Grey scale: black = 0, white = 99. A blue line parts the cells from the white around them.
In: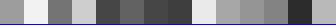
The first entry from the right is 72
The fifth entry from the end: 65
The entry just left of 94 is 61
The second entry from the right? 17

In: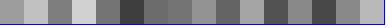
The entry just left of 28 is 53
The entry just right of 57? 39
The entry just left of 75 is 61

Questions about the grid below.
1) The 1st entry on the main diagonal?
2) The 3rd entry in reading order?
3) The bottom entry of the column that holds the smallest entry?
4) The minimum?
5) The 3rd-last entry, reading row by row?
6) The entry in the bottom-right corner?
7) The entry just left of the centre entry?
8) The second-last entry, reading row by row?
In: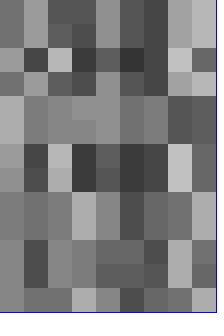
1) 44
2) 33
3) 30
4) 20
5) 40
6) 67
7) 23
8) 44

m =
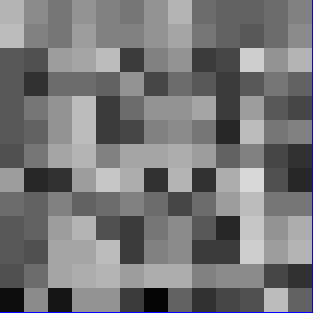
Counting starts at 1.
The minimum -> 2
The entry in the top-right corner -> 50
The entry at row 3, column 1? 34
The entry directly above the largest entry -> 50
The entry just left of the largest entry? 67
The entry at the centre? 64
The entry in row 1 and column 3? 46
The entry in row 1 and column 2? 54
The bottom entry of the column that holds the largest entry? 31
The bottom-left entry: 5
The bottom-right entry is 38
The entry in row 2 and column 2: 50
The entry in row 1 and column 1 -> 70
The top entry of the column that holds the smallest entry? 57
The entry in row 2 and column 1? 73
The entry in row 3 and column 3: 61
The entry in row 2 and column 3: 46
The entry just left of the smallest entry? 23
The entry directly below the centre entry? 19
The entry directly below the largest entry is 73
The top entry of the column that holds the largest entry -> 38
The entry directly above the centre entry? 50
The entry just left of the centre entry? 64

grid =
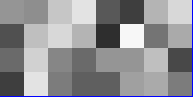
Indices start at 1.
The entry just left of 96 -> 18
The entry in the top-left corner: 58
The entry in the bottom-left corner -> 24
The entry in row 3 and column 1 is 41
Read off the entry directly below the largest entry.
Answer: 58
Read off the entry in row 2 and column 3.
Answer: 84
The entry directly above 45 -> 70
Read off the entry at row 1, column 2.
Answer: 55
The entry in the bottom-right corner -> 48
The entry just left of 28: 74

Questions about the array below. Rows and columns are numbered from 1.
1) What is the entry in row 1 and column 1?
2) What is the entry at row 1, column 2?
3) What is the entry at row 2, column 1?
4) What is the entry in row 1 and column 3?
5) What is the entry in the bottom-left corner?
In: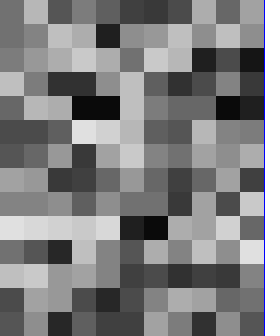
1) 44
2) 71
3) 44
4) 33
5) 33

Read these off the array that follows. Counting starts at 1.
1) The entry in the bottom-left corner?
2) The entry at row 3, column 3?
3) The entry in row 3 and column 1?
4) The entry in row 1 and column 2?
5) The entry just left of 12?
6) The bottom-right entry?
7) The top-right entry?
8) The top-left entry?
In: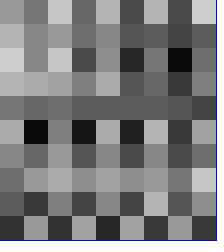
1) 19
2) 77
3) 80
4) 46
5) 66
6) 22
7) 80
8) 59

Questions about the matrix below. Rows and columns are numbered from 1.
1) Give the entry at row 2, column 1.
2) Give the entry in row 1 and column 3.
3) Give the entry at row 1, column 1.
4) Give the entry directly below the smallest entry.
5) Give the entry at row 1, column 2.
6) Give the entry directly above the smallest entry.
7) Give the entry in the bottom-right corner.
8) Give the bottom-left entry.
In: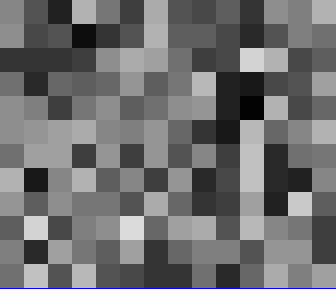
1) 55
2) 13
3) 52
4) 72
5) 32
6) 9
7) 62
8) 43

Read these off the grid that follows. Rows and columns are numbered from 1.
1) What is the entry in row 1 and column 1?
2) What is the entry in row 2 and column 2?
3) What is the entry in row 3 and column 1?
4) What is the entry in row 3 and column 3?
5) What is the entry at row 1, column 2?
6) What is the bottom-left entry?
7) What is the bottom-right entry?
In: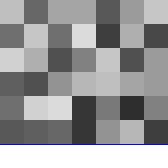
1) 74
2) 77
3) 81
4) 31
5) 40
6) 34
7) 24

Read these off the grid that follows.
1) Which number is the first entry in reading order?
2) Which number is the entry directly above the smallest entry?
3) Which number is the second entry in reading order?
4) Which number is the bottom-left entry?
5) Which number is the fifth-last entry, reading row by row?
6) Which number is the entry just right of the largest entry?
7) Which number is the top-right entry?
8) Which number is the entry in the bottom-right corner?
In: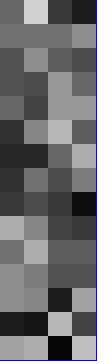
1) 40
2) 71
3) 81
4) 63
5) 26
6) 22
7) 11
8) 74
